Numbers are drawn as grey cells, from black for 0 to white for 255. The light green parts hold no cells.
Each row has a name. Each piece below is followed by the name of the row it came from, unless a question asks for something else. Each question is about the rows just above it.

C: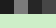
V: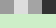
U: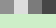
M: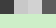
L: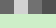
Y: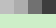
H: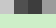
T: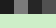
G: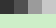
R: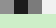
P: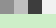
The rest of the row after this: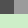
[200]
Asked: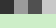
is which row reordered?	G
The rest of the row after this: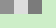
[70]
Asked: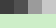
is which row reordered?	H
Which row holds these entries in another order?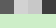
M
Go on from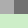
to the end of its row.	[61]

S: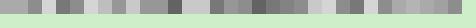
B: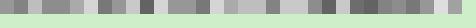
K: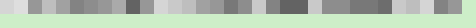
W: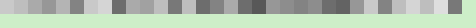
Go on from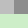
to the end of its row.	[141 170 213 120 151 201  99 213 151 151 120 213 170 190 190 131 201 201
 141  99 201 109  99 131 141 120 151 222 161]
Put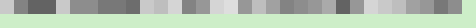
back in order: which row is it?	K
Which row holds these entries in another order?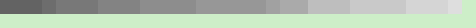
B
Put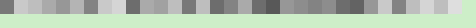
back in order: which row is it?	W

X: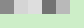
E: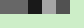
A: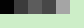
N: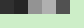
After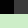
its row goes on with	[ 92  71 165]
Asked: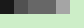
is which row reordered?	E

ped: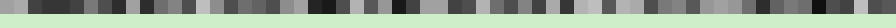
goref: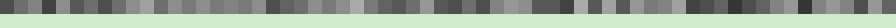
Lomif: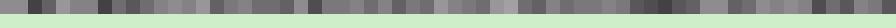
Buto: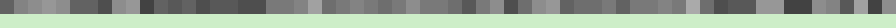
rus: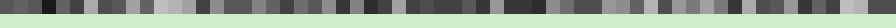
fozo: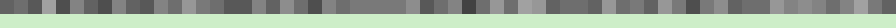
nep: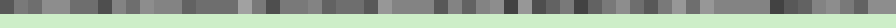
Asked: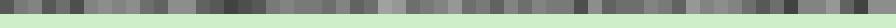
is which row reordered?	Lomif
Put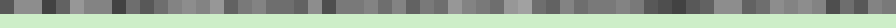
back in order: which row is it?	Lomif
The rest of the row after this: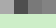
[ 88 151 161 151 110  45  98 121 110  16  78  66 190  78  88]
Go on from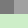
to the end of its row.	[121  54 170  78  88 151  54  98  66 190 179  78  78]
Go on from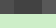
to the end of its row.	[ 54 151  54  54  45 141 110  78  78 151 141  98 179  78 151 121 161 121
  54 170  78  88 151  54  98  66 190 179  78  78]

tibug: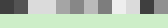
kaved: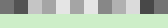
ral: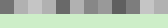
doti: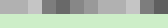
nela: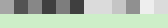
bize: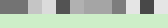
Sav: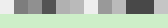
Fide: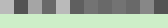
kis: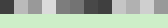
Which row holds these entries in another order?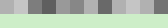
ral
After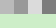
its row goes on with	[115  72  63 197 177 207 153]
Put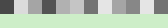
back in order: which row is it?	kaved
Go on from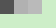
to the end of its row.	[238 153 186  72  72 197]
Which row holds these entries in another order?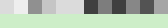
nela

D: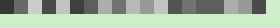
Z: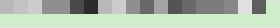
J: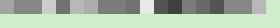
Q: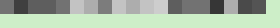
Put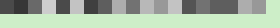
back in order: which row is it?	D
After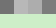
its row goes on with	[124 114 233  84  63 124 105  84 134 134 184]
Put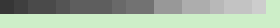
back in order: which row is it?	D

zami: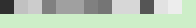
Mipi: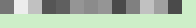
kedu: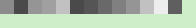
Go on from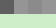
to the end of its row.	[ 74 128 193 160  74]
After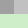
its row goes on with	[ 74  85 105 128 149 193 237  95]
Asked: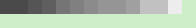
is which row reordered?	Mipi
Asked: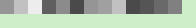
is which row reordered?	kedu
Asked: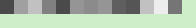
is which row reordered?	Mipi

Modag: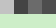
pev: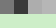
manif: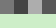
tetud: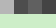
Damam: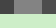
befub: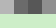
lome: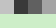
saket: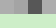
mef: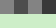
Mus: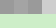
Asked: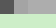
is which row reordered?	saket
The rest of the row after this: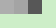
[173]
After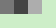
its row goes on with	[87]

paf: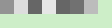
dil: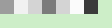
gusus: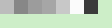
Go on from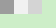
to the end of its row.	[123 212 251  59]
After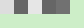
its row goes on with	[188]

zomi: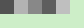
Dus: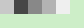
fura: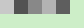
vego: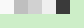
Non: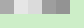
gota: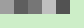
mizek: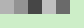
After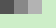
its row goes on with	[94]
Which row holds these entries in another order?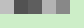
zomi
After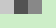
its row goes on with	[179  94]
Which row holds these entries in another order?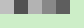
zomi
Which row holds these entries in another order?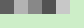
fura

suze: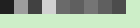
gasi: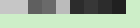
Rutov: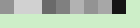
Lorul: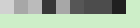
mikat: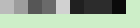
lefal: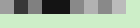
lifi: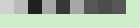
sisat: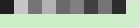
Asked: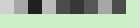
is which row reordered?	Lorul
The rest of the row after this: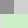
[209 106 128 178 147 167  20]

